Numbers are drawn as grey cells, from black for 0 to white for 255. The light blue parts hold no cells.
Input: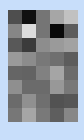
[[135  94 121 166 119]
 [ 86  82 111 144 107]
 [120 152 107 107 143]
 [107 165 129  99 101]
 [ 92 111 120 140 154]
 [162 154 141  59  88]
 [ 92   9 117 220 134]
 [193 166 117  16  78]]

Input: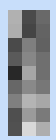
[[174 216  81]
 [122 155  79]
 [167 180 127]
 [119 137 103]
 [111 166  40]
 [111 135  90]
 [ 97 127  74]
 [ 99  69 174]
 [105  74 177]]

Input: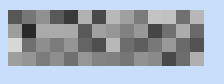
[[175 109  73 138 146 118 129 131 150 112 142 124 149 158]
 [ 82 106 153 120  94 109 184  78 100 148 124 142 111 215]
 [105 172 112  70 152 129 150 160  89 169 170 170  41 157]
 [183 112 193 195 123 159 184  73 177  58  89 144 119  87]]

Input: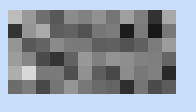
[[ 92  75 117  46 100 106 120 148 117  72 124 108]
 [ 41 128 120 140  72  93 145  79 122 121 216 174]
 [101 127 130 142 147 128 152  98  51  75 133 156]
 [156 124  97  82  97  95 121 122 138  99  88 149]
 [120  23 122  28 124 119  82  99  93 170 149  52]
 [168  50 126 159 117 144 129 139  87 110 153 188]]

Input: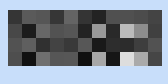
[[ 70 170 221  22 167  16  87  86 111  17  78]
 [ 82  62  44  45  25  87  57  67  48  95  82]
 [ 64 141 187  41 153  35  86  82 103  28  72]
 [ 68  76  80  80  35  52 100  54  86  90  53]]

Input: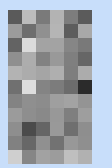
[[177 191 156 162 134 207]
 [143 152 114 144 103 129]
 [142 111 153 101  75 142]
 [158 127 152 137 142 155]
 [148 163 159 140 143 131]
 [ 43 108 124 132 221 112]
 [172 126 175 165 172 179]
 [102 127 153 130 173 143]
 [121 134 163 163 219  99]
 [168  93 181 144 110 155]
 [ 91 125 179 122 188  90]]

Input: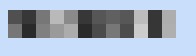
[[175  54 204  76 119  75  42 172 154 128  42 118]
 [173  54 188  87  96  86  55 138 185 119  55  80]]
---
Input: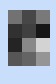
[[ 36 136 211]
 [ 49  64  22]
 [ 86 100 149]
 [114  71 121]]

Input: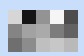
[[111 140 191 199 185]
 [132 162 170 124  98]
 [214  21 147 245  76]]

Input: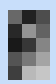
[[ 25  55 133]
 [ 40 148  98]
 [ 62 185 198]
 [ 84 120 164]
 [104  33  77]]

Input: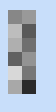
[[ 97 147]
 [135 153]
 [168  42]
 [175 111]
 [189  89]
 [216 119]]

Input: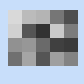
[[112 165  85 159 131]
 [145 151 106  64  58]
 [209  85  50 201 124]
 [217 187 180 118  78]]

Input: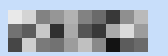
[[ 70 206 122 114 156 192 137  19  92 106]
 [114  92 200  48 170  85  56 170 219 156]
 [233 212 130 150 178 130 106  56 143 186]]
